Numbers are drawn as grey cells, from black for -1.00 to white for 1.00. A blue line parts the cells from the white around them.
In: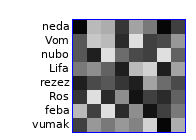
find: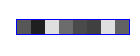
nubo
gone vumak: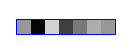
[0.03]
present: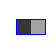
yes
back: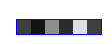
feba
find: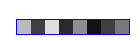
feba

